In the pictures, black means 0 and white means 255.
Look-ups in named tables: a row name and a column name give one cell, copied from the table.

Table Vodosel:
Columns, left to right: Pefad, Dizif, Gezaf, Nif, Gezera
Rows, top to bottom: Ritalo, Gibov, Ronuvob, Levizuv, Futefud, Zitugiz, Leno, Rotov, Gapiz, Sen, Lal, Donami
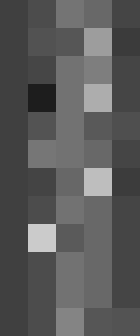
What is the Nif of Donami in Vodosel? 86
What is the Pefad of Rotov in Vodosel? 64
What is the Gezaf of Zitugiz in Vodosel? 114
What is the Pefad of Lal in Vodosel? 64
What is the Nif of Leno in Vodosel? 190
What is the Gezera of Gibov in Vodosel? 59
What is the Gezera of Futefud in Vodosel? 79
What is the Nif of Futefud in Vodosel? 89
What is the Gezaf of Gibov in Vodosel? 86

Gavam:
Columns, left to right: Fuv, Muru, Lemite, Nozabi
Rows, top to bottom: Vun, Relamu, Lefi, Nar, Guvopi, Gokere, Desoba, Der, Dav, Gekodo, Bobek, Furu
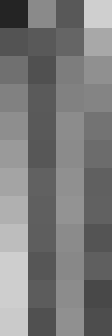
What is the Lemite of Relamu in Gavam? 101
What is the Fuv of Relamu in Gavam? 83
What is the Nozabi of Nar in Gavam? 132
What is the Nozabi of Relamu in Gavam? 168
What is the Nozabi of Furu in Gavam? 77
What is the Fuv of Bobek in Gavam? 206
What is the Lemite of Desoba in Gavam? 144
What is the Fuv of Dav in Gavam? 189
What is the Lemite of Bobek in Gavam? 140
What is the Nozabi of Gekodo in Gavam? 95
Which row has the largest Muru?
Vun

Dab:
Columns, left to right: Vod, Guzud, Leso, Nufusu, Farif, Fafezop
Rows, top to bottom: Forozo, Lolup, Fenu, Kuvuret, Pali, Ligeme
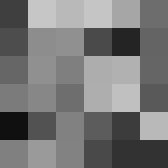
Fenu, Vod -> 102
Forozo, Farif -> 166
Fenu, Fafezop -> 101
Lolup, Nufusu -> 74
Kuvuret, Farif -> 192
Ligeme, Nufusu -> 73
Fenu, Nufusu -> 173
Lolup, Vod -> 77
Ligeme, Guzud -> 154

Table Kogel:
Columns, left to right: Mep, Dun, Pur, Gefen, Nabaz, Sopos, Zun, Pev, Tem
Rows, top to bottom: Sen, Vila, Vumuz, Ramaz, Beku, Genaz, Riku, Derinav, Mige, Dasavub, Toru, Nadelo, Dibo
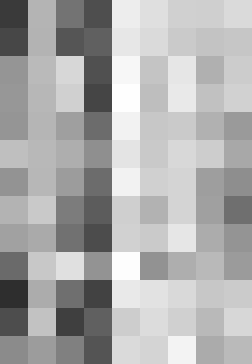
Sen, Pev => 207
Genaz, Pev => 205
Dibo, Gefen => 84
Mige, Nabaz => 209
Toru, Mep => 46
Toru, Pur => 111
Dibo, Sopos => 212
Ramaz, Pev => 193
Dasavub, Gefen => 147
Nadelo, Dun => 194
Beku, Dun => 181
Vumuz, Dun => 186
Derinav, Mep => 179
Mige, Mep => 161
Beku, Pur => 159
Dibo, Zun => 243
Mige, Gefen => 76
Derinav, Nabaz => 207
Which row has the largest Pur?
Dasavub

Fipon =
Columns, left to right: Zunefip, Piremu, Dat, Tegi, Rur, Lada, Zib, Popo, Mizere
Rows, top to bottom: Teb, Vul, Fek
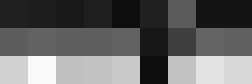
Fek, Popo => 228
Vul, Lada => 23
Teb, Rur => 13
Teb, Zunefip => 32
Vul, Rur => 98
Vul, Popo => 100
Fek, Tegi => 194
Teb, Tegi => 30
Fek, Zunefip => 209
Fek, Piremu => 249
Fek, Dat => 192
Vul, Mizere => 96
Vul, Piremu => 98
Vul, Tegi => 94
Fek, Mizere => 216

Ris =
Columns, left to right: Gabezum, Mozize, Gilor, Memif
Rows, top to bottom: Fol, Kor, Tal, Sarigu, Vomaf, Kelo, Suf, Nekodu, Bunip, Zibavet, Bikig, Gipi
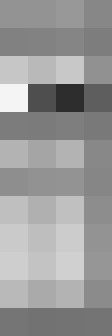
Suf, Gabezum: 142
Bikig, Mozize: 170
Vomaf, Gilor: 126
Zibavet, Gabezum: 206
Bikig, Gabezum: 185
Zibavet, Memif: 150
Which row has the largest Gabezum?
Sarigu

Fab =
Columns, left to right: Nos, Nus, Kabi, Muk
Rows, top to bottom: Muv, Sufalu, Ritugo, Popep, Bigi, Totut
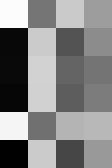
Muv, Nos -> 252
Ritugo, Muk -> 116
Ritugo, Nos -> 9
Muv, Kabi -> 202
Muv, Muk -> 157
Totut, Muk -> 153
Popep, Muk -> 124
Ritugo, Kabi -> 100
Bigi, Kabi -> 180
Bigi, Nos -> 245
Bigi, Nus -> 112
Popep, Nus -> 209
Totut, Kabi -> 70
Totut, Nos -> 1
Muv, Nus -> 117
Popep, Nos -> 6
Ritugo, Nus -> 210
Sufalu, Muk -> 140
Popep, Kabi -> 93
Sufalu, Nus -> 203

